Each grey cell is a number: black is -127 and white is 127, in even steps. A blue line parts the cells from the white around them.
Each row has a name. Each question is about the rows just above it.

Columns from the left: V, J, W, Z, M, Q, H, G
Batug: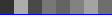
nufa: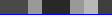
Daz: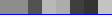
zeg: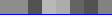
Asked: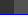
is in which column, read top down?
H
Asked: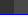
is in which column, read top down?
V
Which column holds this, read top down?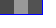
W
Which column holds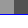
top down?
W
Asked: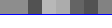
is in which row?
zeg

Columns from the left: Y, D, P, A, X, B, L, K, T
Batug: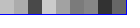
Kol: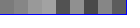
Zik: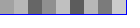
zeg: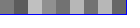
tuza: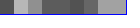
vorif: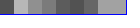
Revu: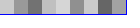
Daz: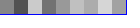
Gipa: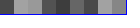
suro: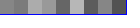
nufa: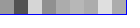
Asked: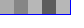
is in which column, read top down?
D
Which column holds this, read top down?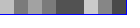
Y

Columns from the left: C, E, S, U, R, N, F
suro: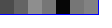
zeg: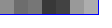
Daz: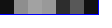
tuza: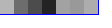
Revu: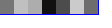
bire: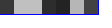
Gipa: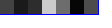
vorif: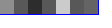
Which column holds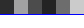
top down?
R
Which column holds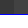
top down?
C
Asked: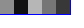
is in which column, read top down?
C
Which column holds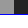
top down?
U

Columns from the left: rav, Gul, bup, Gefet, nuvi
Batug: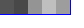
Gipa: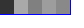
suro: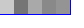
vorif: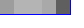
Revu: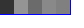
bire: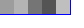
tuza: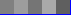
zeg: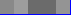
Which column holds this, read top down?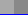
Gefet
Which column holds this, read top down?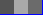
Gefet
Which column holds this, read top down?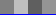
nuvi
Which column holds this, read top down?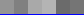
bup

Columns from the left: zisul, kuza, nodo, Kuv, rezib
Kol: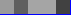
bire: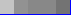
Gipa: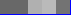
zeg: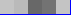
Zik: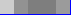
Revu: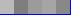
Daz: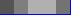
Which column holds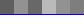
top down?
kuza
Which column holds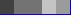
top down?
rezib
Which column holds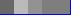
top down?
kuza
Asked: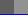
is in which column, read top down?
kuza
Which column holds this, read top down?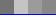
rezib

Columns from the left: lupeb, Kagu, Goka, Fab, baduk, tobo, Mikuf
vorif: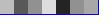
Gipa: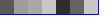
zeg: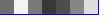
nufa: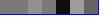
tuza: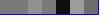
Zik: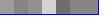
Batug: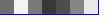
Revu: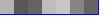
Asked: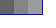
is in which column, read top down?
tobo
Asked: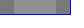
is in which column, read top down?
Goka
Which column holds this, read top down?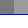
lupeb

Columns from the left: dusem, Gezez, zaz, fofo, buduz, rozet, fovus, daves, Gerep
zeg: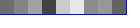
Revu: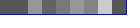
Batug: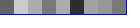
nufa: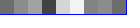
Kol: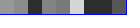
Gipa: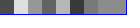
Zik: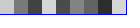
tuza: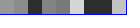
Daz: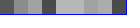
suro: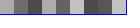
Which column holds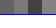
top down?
fofo
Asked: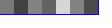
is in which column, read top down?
fofo
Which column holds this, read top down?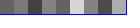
fofo

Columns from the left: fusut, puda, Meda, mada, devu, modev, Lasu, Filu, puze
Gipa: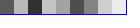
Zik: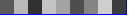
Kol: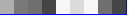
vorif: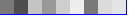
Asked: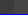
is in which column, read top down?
puze
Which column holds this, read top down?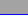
devu
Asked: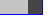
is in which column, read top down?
mada
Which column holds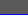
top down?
fusut
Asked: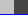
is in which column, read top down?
mada

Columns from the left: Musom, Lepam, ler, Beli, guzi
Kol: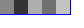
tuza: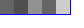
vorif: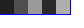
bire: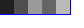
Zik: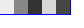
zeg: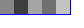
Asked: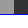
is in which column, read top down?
ler
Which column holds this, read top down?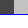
guzi
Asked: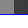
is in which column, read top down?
Lepam

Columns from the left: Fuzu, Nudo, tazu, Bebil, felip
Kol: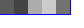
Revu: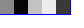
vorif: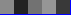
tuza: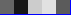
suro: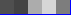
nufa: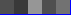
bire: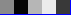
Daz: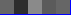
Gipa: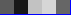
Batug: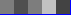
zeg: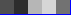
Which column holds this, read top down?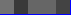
felip
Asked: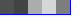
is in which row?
suro
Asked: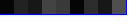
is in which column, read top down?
Nudo

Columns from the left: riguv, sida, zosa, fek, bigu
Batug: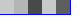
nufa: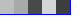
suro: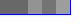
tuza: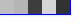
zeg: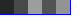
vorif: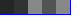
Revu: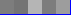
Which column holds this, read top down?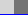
fek
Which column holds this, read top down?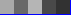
sida
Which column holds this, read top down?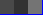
sida
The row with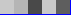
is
Batug
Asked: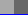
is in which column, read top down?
sida
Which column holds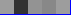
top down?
bigu
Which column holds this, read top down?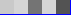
fek

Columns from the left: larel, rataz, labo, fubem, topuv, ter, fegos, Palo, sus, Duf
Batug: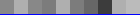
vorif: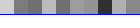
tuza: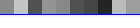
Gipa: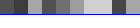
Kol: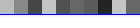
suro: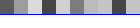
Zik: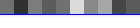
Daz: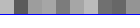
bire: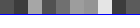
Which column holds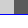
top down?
fegos
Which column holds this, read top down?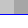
Palo
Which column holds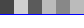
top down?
fegos
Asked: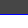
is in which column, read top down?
sus

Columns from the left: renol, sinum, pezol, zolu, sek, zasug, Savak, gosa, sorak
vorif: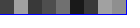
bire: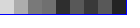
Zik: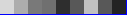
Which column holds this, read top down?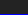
sorak

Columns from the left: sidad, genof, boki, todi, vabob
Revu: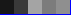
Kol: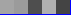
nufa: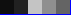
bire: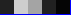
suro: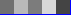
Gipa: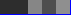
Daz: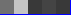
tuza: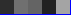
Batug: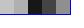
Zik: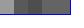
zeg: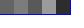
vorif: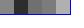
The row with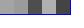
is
Kol
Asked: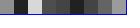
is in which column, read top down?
todi
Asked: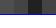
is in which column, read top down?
todi
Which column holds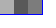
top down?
genof

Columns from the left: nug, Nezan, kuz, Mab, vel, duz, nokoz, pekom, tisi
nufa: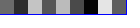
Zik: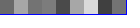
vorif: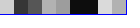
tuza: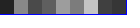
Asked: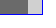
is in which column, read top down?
nug
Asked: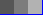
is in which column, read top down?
Mab
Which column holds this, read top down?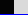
nokoz
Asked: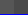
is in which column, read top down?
kuz
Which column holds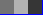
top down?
tisi

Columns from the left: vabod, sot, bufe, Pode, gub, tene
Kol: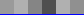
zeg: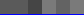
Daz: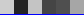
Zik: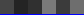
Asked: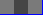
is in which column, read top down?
Pode
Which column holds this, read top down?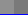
tene
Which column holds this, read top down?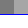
tene

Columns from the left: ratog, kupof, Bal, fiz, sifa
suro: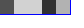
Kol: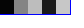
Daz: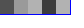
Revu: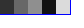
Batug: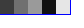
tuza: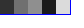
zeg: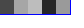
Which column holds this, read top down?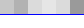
sifa
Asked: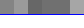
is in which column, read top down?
kupof

